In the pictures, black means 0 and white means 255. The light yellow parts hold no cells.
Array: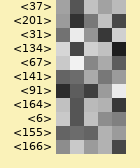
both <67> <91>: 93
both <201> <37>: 193
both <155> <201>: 155
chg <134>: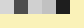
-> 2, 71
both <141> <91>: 155
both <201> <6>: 193
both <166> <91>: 155

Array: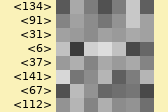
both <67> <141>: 118
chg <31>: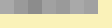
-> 1, 161
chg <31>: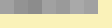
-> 2, 154
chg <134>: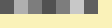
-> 2, 169
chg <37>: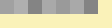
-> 1, 154
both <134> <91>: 200
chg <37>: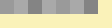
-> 2, 175

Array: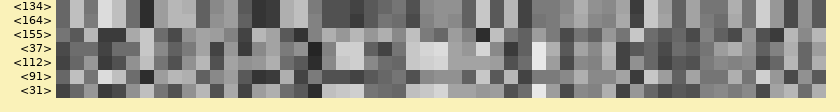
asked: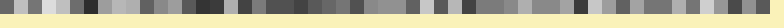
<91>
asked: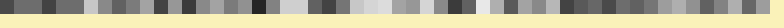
<37>
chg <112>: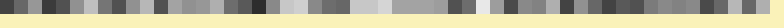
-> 27, 207
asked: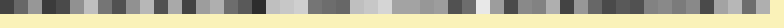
<31>
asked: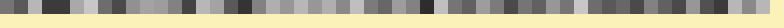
<155>

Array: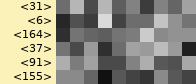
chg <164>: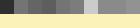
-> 9, 146
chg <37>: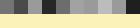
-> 4, 47
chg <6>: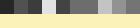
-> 4, 218

